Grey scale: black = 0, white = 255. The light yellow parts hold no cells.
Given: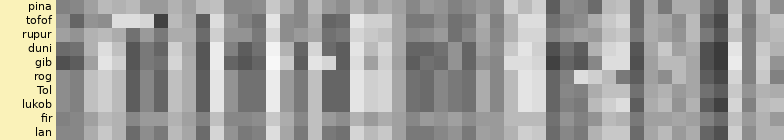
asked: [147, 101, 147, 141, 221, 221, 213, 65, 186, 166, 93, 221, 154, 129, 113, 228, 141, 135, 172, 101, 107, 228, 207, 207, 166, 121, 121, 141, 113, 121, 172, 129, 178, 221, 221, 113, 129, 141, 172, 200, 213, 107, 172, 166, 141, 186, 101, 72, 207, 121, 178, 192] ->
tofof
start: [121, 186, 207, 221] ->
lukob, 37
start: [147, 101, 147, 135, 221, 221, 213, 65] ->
gib, 28
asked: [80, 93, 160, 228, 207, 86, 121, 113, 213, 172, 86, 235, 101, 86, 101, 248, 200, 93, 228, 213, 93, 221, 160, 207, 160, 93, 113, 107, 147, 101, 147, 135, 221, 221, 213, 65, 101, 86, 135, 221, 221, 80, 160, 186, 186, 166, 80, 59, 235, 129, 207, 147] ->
gib
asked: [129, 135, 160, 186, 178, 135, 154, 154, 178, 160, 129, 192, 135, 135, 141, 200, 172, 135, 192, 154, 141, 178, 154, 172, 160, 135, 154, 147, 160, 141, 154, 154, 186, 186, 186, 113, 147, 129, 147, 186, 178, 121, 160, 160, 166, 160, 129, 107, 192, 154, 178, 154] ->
fir

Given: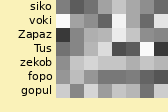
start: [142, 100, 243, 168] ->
voki, 2
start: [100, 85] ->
fopo, 6
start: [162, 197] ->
siko, 3
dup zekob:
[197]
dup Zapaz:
[134]

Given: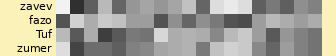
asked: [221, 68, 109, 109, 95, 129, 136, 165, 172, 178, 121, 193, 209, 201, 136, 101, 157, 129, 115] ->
zumer
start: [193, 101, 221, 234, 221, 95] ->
zavev, 9
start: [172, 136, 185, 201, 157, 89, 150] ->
Tuf, 10
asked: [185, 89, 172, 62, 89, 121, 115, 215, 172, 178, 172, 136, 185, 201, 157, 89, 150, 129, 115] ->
Tuf
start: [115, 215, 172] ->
Tuf, 6

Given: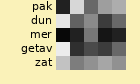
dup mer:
[33]
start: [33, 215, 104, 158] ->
pak, 0
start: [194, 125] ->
zat, 0
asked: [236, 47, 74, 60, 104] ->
getav
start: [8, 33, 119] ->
mer, 0

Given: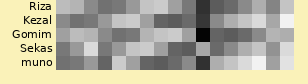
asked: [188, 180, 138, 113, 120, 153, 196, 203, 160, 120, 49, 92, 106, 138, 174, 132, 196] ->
Riza
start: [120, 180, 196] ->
Gomim, 5
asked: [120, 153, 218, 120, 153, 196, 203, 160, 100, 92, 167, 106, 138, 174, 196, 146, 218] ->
Sekas
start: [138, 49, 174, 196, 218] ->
muno, 9

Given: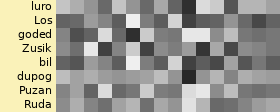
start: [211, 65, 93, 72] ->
bil, 8
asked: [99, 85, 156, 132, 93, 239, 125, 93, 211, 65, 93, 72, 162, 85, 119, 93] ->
bil
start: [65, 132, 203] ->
Zusik, 3

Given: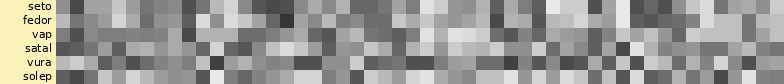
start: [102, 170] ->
vap, 34
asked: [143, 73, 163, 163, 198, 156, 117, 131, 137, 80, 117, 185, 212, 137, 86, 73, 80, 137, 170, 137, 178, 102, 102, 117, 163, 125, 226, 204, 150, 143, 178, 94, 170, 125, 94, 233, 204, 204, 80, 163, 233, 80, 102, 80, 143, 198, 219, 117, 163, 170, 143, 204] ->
seto
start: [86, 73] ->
seto, 14
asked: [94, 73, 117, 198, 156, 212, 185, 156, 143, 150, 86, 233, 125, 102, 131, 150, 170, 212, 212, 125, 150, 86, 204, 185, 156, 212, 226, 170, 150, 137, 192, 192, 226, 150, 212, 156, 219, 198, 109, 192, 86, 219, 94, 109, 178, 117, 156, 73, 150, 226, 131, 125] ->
solep

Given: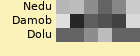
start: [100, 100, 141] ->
Dolu, 0
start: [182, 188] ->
Nedu, 0
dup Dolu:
[100]
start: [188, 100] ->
Dolu, 3
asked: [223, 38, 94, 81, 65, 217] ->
Damob
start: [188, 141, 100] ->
Nedu, 1

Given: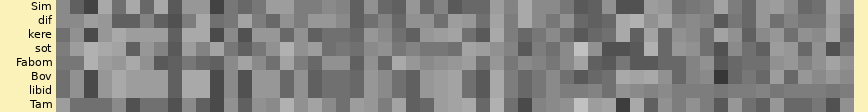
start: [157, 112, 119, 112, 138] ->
sot, 18
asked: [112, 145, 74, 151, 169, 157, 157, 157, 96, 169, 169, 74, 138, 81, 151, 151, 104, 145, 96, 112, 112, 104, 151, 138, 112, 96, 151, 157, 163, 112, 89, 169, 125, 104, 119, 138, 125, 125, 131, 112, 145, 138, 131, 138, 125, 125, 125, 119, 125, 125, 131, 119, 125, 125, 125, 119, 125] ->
libid

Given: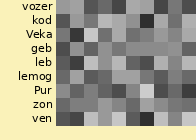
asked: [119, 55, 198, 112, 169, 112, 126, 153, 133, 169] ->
Veka
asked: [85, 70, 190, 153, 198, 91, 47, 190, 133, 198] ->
ven
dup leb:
[183]

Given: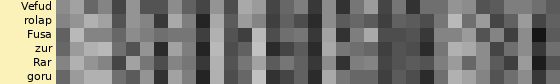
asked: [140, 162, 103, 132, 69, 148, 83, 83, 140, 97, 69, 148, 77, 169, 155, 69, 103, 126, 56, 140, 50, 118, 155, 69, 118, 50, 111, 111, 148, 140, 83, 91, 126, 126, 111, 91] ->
Vefud
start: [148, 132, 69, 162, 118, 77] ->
Rar, 2

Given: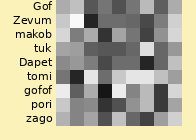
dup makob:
[214]
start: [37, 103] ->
Dapet, 6
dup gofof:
[236]
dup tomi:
[229]
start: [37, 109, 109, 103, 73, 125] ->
Zevum, 2

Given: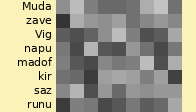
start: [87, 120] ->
runu, 4
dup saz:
[151]

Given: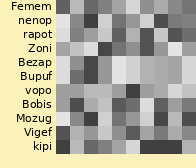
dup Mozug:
[208]
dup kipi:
[64]

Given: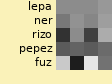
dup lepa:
[140]
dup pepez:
[91]
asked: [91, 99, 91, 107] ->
pepez
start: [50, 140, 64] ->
rizo, 0

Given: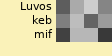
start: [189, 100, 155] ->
keb, 1
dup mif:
[183]

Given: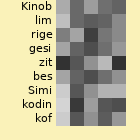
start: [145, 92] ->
kof, 2
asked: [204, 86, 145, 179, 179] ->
Simi
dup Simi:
[179]
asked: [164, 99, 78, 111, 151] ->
gesi
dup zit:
[50]
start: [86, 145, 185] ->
zit, 1

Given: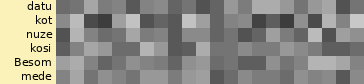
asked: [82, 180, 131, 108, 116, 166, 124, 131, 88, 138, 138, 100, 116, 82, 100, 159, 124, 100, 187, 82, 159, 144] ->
nuze
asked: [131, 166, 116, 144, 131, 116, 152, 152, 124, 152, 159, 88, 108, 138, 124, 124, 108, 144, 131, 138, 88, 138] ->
mede
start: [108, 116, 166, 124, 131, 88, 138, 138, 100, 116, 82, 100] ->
nuze, 3
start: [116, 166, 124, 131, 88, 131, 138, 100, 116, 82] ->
datu, 1

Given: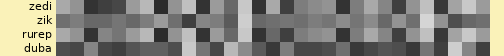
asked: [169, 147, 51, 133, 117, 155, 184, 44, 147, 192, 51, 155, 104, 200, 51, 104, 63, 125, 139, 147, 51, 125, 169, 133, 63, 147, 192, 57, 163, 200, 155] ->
rurep
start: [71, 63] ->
duba, 3
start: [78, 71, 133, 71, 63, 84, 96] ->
duba, 0

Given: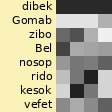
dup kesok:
[212]
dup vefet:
[138]
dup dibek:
[41]
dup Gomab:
[226]
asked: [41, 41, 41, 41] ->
dibek
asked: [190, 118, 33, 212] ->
rido
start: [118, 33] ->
rido, 1

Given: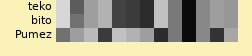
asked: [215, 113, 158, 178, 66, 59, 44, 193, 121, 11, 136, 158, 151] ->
bito
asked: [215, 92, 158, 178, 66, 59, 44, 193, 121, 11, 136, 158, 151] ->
teko
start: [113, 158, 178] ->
bito, 1
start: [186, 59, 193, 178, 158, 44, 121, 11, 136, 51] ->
Pumez, 2

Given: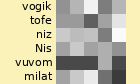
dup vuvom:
[73]
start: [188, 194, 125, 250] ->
niz, 1
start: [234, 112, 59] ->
milat, 2
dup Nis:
[162]
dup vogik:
[181]
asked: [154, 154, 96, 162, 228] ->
tofe

